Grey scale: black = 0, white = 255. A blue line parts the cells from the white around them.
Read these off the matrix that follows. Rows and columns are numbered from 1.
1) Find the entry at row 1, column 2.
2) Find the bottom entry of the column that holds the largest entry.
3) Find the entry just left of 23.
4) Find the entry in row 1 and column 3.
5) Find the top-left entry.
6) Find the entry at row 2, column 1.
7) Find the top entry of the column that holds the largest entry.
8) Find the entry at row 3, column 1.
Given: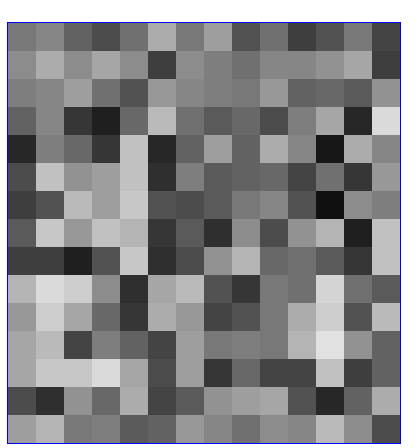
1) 134
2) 186
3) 134
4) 98
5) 120
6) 140
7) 82
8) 126
